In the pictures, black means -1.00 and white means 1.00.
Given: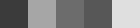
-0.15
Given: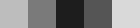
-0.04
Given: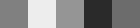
0.00
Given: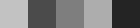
-0.01
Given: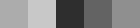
0.12
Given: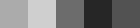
-0.15
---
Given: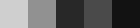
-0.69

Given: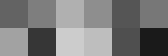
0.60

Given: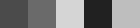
0.67

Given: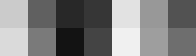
-0.85

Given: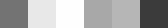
0.99

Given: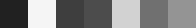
-0.51

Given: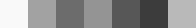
-0.15

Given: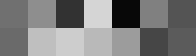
0.61

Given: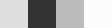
0.47

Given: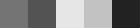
0.80
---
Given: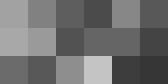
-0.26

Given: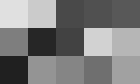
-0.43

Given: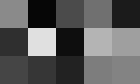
-0.41

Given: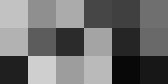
0.34

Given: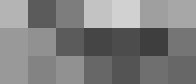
-0.02

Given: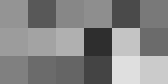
0.06

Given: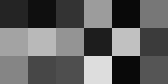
-0.60

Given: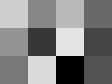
0.45

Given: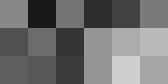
-0.09

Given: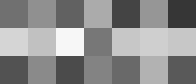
-0.24
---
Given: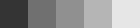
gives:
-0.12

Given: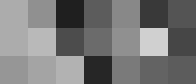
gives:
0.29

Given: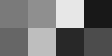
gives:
0.49

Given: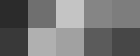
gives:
0.38

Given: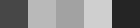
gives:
0.45

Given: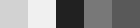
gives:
0.88

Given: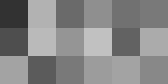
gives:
-0.29

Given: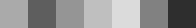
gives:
-0.26

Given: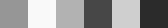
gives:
0.95

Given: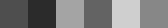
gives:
-0.66
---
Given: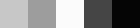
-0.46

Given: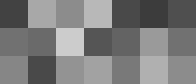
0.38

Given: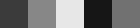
-0.83

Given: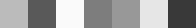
0.80

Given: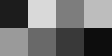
-0.55

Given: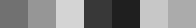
0.56

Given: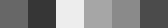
0.08
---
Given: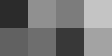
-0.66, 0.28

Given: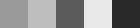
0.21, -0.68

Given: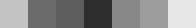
0.54, 0.81

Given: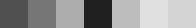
-0.37, 0.66

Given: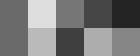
-0.17, 0.04

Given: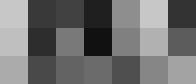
0.56, 0.28

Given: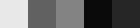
0.82, -0.70

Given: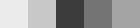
0.84, 0.29

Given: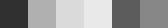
-0.62, 0.06
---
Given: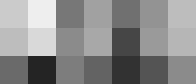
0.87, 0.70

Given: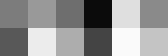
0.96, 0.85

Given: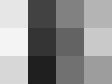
0.91, 0.80

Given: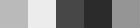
0.85, 0.46

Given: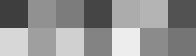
0.86, 0.69

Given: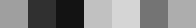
0.67, 0.51

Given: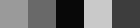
0.58, 0.21
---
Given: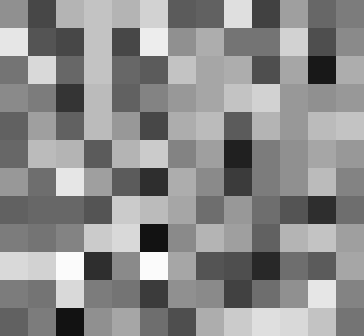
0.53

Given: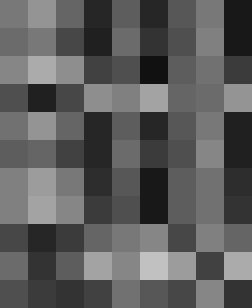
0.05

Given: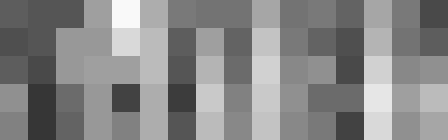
0.13

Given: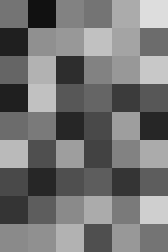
0.19

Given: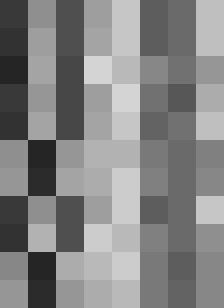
-0.22
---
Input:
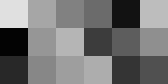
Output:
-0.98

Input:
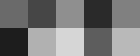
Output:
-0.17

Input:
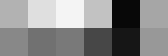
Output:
0.40

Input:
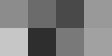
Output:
0.10

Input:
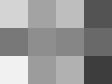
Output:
-0.06

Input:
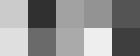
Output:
0.59

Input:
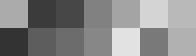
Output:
0.34
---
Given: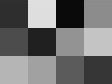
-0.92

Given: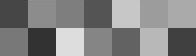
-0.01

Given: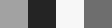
0.94

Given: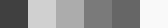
0.35

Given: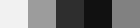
-0.64

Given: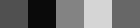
0.03

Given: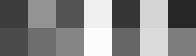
-0.35

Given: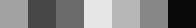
-0.16

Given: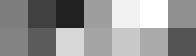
-0.74
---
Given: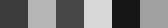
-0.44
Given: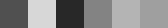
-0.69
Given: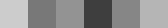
0.15
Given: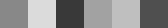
-0.55
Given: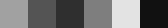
-0.63
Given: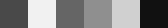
-0.21
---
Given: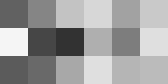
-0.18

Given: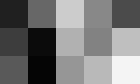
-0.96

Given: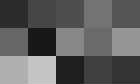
0.54

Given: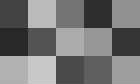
0.56

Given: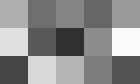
0.70

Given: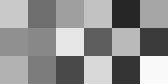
-0.03
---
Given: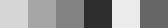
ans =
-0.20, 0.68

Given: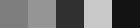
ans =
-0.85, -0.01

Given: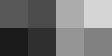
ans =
0.67, -0.79

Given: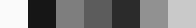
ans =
0.58, 0.96

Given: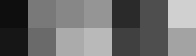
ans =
0.63, -0.83

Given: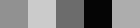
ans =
0.36, 0.14

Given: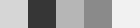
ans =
0.89, 0.68
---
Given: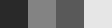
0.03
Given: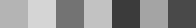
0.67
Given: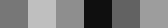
0.50
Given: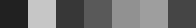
0.55
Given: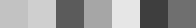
0.62
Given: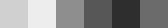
0.86
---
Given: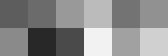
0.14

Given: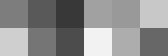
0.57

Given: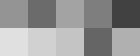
-0.49

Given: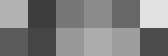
0.77

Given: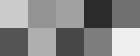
-0.13

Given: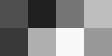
0.49

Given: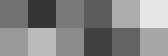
0.80

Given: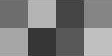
0.04
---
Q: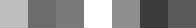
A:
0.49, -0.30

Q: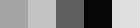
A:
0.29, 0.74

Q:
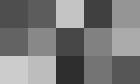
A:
-0.39, -0.33

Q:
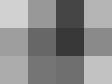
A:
0.64, 0.52

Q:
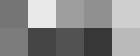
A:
-0.08, 0.46

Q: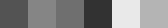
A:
-0.35, 0.41

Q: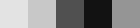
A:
0.78, 0.17

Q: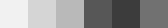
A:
0.89, -0.11

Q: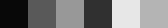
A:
-0.94, 0.41
